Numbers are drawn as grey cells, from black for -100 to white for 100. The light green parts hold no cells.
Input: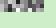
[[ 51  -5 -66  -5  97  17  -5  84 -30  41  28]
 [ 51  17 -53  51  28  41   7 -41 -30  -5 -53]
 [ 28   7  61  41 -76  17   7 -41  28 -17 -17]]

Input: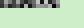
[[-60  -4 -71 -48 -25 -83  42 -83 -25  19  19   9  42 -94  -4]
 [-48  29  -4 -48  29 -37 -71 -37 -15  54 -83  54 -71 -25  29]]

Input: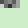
[[ 64 -15 -61   7  28]
 [-39  -5   7 -26  28]]

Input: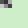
[[ 58  10 -47]
 [-34 -59  36]]

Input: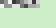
[[ 90  18  18  78  78  -6 -43  31  31  43]
 [-17  18  90 -55 -30   6  43  67 -55  67]]

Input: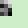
[[-55 -14 -93]
 [  8  -2 -68]
 [-80 -34  40]
 [ 18  52  75]]
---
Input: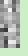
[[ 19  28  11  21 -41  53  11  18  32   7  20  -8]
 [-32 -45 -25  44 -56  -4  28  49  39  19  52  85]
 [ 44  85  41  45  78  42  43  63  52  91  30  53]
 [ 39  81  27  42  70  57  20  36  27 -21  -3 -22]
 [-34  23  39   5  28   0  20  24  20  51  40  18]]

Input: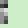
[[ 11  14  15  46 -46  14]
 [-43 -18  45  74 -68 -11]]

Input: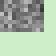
[[ 10  25  -1  11  50 -20 -21 -26]
 [  3 -27  27  20 -25  13  24  14]
 [ 15  42  13  54  39  22 -19  35]
 [ -4 -18  19 -34 -30 -12  21 -18]
 [-21  -1   7 -14 -10 -23  -3 -12]
 [-12  13 -12   1 -14  15   1  16]
 [-13  32 -23  18 -15  48  14  42]
 [ -9   3  32  23  -5 -20 -32  32]
 [ 15  15  -4 -12  24 -20 -12 -16]
 [ 43  14  12 -25  10  -2  13 -31]
 [ -7  15  -2 -21 -16 -55 -45  -6]]

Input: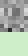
[[  4 -20  28  33  51  63  21  20]
 [ -2  53  39  35   4  -5  20   6]
 [-68  11  23   9  53  52  18  31]
 [ 33  -7  19   0 -11  -7   7  44]
 [ 21   0  32  13 -11 -13  31  17]
 [-26  51  19  24  24  24  24  28]
 [ 38  13  35 -12  57  69  38   7]]

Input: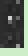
[[-49 -64 -65 -64 -65 -65 -65 -65 -65 -64 -64 -64]
 [-64 -59 -66 -61 -66 -66 -68 -66 -68 -64 -66 -60]
 [-66 -72 -43 -60 -69 -66 -18  62 -66 -72 -72 -63]
 [-64 -68 -68 -66 -66 -56 -57 -56 -68 -61 -66 -68]
 [ 20 -64 -57 -57 -64 -67 -69 -19 -71 -69 -67 -15]
 [-68 -65 -68 -65 -64 -68 -68 -68 -63 -65 -65 -68]]

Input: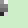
[[-69 -15   1  17]
 [ 73 -14   5  93]]
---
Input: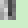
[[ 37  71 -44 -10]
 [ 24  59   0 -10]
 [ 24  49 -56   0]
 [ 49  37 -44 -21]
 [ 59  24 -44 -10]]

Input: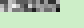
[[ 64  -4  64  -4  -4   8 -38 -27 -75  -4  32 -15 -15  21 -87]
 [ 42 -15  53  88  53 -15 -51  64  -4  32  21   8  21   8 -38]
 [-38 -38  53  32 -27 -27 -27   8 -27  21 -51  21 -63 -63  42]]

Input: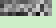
[[  6  42   6   6  30 -17  42 -30  42  53 -42  42  30]
 [-54  19  30  -7  19  53  19  30  -7  64 -54  30  -7]
 [-30 -17 -30   6 -17 -30 -30  -7   6  19  53 -17   6]
 [-42 -30 -64 -42 -76 -64 -54  53 -17 -88  64 -42  19]]

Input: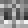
[[ 18  90  65  18  77  52  90]
 [ 52  42  42  -6  42  31  31]
 [ 65  18  42 -16  52  18   6]
 [ -6 -16  -6  31 -16   6 -16]
 [ -6 -28 -28  31 -28  18 -16]
 [  6 -53 -28  52 -41   6 -41]
 [ 42 -63 -41  18 -41  -6 -63]]

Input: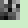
[[-15  59 -72  11  34]
 [-27  -2 -94  11 -15]
 [-15 -38 -61  47 -72]
 [-49 -61 -27 -27  22]
 [-72 -94 -49 -38  22]]

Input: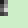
[[-15  67]
 [-41  24]
 [-77  -2]
 [-54 -28]]
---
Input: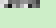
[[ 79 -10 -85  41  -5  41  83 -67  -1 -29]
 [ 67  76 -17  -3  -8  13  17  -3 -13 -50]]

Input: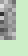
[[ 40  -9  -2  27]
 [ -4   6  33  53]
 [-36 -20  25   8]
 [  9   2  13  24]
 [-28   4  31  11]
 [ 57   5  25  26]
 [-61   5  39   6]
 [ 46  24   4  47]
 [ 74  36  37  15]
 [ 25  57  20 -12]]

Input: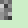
[[ 16 -24 -55]
 [ 14  -2  45]
 [ 31  -8 -12]
 [ 61 -52  13]
 [-15  15 -16]]

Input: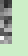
[[ 21  38  12]
 [ 92  11  24]
 [-31 -32 -45]
 [-27  41  43]
 [ 42 -16  20]
 [ 33 -53 -22]
 [-15 -32 -44]
 [ 10  25  33]
 [-14   8  26]
 [-12 -68 -42]
 [-25 -64 -52]]

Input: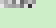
[[ 82  43  32  25  37  -2  76 -58  76]
 [ 58  33  62  -1  82 -19  16  49  16]]

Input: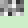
[[ 34  92 -58  45  86  50]
 [-28  34  -5  19 -14 -41]
 [ 27  23  45  91  -2  -1]
 [ 40  20 -28  72 -62 -25]]

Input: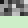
[[ -2 -30 -27  51  46 -62 -40]
 [ 29 -67 -41  23  28   0  31]
 [ 24  24 -21  68 -44 -42  17]
 [-83   9 -59 -25 -39  -3  71]]

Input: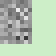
[[ 28  53  16  24   5  15  61  16]
 [ 10   6   5  14 -45  38 -56  16]
 [ 35  33   0  38  57  23  57  10]
 [ 30   6  27  23  28 -17 -24 -11]
 [ 47  33 -25  31  53  30  36  14]
 [ 19  18  54  28  56  -7  20  18]
 [ 43  30   8  12 -20  13  78  23]
 [  6  41 -15   6  -7  61 -13  26]
 [ 39  23  -6   0  86   3  59 -13]
 [ -3  10  30  49  -2  10   1  24]
 [ 14   6   3  25   5 -12   3  28]]
